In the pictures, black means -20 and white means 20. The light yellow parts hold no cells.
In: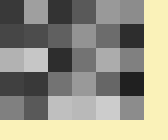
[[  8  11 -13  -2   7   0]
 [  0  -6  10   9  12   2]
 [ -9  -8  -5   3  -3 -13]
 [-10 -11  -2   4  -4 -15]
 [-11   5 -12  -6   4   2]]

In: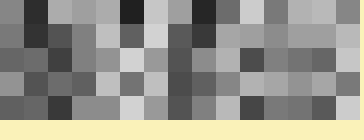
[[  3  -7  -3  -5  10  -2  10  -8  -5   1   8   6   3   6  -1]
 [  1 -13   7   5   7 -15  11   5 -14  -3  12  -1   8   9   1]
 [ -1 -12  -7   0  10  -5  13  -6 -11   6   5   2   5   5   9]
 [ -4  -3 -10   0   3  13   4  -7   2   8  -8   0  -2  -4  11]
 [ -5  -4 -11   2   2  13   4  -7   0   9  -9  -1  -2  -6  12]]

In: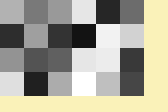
[[ 15 -15   7  20  10  -9]
 [  8  -1   4  16 -14  -3]
 [  3  -7  -5  16  17 -11]
 [-13   5 -12 -17  18  13]]

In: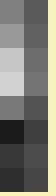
[[ 13  -2]
 [ 11  -3]
 [  4  -5]
 [  0  -6]
 [ -1  -7]
 [-11  -8]
 [-13  -9]
 [-16 -10]]

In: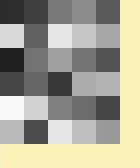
[[ 19  13   0  -3  -9]
 [ 14  -5  16  11   6]
 [  9  -8  16  10   4]
 [ -9  -4 -11   7   8]
 [-13 -10  -1   2  -6]
 [-15  -2   5  -2  -7]]

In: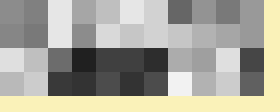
[[ 15  10  -3 -15 -10 -10 -13   7   5  15  -9]
 [  9  12 -11 -12  -8 -12  -8  18   8  12  -5]
 [  2   0  16   6  10  16  13  -4   3  -1   4]
 [  1  -1  16   2  14  11  13  11   8   6   4]]

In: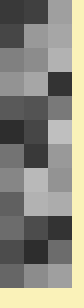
[[  3   6 -12]
 [  1   9   3]
 [  0   2   8]
 [ -2 -11   4]
 [ -3  -8 -12]
 [ -4   2   5]
 [ -5   8   7]
 [ -6  -7  -1]
 [ -8 -13  -3]
 [ -9   4   6]
 [-11 -10   5]
 [-13  -9  10]]

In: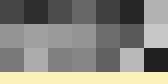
[[  3   5   4   3  -3  -6  11]
 [ -1   7   0   1  -5   9 -15]
 [ -9 -13  -8  -4 -10 -14   8]]
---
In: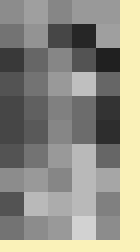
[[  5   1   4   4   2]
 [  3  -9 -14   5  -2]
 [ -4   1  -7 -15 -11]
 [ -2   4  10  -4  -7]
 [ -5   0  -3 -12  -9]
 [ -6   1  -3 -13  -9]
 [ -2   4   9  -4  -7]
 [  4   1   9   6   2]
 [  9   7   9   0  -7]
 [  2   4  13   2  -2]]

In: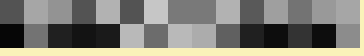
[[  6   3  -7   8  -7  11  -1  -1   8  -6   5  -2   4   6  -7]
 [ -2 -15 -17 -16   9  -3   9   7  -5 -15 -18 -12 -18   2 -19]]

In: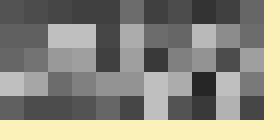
[[ -8  -9 -10 -10  -3 -10  -8 -12 -10  -4  -7]
 [ -5  10  10  -9   7  -3  -4   9   2  -3  -5]
 [ -2   4   5 -10   5 -11   0   3  -8   5  -4]
 [  6  -3   0   3   3  10   7 -14  10  -1  10]
 [ -8  -8  -7  -4  -9  10  -7 -11   8  -9  -5]]

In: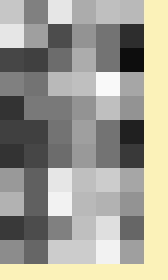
[[  0  16   7  10   9  11]
 [  5  -8   3  -2 -13  16]
 [-10  -3   7  -2 -18  -9]
 [ -2   9  10  19   6   0]
 [ -1  -1   3  10   3 -12]
 [-10  -2   5  -2 -15 -10]
 [ -9  -3   4  -2 -11 -12]
 [ -5  16  10  12   6   4]
 [ -5  18   9   8   3   8]
 [ -8   0  10  15  -4 -11]
 [ -4  12  12  18   5   2]]

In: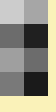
[[  6  12]
 [-15  -3]
 [ -3   5]
 [-16  -1]]

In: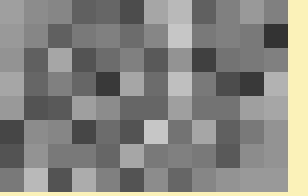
[[  2   1  -5  -4  -8   6   9  -5   0   4   0   5]
 [  1  -5  -1   0  -3   1  11  -1   0  -1 -12   4]
 [ -5   6  -7  -3   0  -6   3 -10  -2  -1   0   3]
 [ -4   0  -4 -11   6  -3  10  -1  -8 -11   8   6]
 [ -7  -6   5   2  -4  -4   5  -2  -2   5   6   4]
 [  2   1  -9  -3  -7  11  -2   6  -5  -1   3  -9]
 [  3  -1  -1  -4   6  -1   0  -1  -6   2   3  -7]
 [  9  -7   7   0  -7   2  -4   1   3   4   4  -1]]
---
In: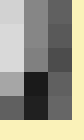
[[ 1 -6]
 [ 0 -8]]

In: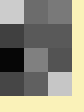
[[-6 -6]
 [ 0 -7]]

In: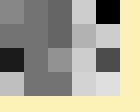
[[-2 -4]
 [-2  3]]

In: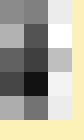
[[ -7  20]
 [-10  10]]

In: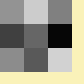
[[ -4 -19]
 [ -6  13]]

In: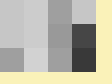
[[12  4]
 [13  5]]
